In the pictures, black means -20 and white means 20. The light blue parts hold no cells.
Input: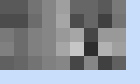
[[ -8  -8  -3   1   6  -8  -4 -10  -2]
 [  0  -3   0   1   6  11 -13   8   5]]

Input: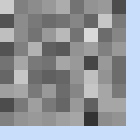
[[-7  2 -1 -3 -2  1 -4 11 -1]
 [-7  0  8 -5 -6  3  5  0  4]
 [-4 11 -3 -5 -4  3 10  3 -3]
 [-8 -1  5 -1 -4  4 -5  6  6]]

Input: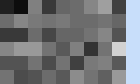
[[ -3   1  -1  -2  -1  -3  -3  -2  -4]
 [  1   4   4  -2  -6   0 -12  -2  13]
 [ -2  -8  -7  -3  -6   2  -2  -5   4]]

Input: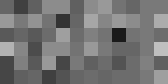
[[  4  -1   3  -2 -12  -4   6   1   4   2  -1   7]
 [  8   1  -8   2   2  -2   4  -1  -4  -4  -1  10]
 [ -9  -5  -4 -10  -7  -4  -3  -4  -3  -3  -1   5]]

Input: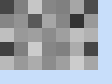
[[  1   3  -6   6   1 -12   4]
 [-10   0  12   1   0   7  -9]]

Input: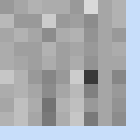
[[  9   4   4  12   4   5   2   6   8]
 [  7   5   5   8   5   6   4   6   7]
 [ 11   8   4   1   4  12 -11   6   1]
 [  6  10   7  -2   8  10   4   6   3]]
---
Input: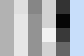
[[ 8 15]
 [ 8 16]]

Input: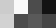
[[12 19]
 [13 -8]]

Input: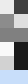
[[ 17 -10]
 [  2  15]]

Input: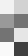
[[18 13]
 [ 4 -2]]

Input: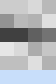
[[12 12]
 [ 3  9]]

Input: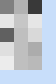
[[ 0  8]
 [16 11]]

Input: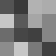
[[ -7 -11]
 [ 11  -6]]
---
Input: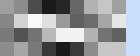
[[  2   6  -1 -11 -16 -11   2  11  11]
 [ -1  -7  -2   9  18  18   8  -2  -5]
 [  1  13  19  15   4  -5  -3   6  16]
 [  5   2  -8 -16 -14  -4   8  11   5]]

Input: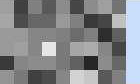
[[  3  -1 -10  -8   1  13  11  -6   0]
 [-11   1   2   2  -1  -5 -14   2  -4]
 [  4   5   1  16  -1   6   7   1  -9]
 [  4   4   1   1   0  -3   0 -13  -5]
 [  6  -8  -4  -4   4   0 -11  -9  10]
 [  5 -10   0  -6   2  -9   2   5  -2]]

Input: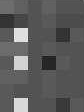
[[ -6  14  -7  -7 -11  -6]
 [ -6  -7  -7  -6  -7  -7]
 [ -5  -5  -7  -6  -7  -7]
 [ -6  13  -7 -14  -6  -7]
 [ -3  -3  -7  -6  -7  -7]
 [ -6  15  -7  -7 -12  -6]
 [-12  -9  -7  -6  -8  -8]
 [ -3  -5  -7  -5  -7  -7]]

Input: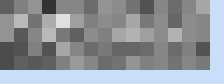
[[ -8  -5  -6  -5   0   4   1  -3  -2   3   0   1  -2   1  -1]
 [ -8  -7   0  -7   6   1  -3  -1  -4  -4  -3   1  -3   0  -7]
 [  3  -6   1   9  -1  -5   2   0   6   8   5   2   8   2   1]
 [  3   9  -2   7  15   5   0   2   1   6  -1   2  -4   2   1]
 [ -5   0   3 -12   1   1  -3   3   2  -2  -7   1  -3   1   6]]

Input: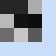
[[ -3  11  -6]
 [  9 -17 -18]
 [-14 -14   7]]

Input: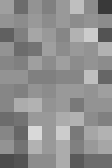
[[ -8  -7   2   2   7  -6  -3  -3]
 [  3  -2   8   4   7   0   4   6]
 [  1  -4  14   4  12  -1   6   8]
 [ -3  -2   4   4   7   8   2   0]
 [  1   7   8   3   4  -1   3   3]
 [  1   0   3   2   4   4   3   5]
 [  3   3   0   0   1   1  10  -4]
 [  1   0   5   2   5   2   3   2]
 [  3  -3  -2   5   2   4   3   8]
 [ -5   0   6   4   1   8  12  -7]
 [  3   2   4   2   4   2   3   2]
 [  5  -3   3   0   4  10   2 -11]]

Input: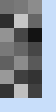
[[-12  10 -10]
 [  4 -10 -12]
 [ -5   2  -6]
 [ -1  -4  -9]
 [  3  -9 -17]
 [-13  11  -4]
 [ -2  -1   2]]

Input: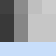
[[-11   1  11  11]
 [-11   1  11  11]
 [-10   2  10  12]]
